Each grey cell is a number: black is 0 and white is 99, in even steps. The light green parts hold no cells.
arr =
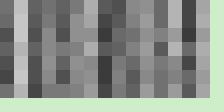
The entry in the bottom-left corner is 44
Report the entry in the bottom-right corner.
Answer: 64
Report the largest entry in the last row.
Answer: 70
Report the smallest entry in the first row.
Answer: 27
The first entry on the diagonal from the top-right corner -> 64
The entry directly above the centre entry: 23
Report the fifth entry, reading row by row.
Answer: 38
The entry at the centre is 35
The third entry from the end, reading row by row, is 60
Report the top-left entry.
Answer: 44
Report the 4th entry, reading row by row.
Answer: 44
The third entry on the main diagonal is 31
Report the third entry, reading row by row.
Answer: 38
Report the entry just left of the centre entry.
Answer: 67
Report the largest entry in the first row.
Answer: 74
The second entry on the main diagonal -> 77
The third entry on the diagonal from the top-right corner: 60

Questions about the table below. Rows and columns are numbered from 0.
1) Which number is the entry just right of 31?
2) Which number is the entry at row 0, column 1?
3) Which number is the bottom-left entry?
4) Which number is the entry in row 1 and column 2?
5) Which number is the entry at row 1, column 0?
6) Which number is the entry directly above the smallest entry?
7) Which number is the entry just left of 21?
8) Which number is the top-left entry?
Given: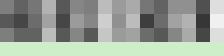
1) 86
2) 38
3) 49
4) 42
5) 34
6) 31
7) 69
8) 49
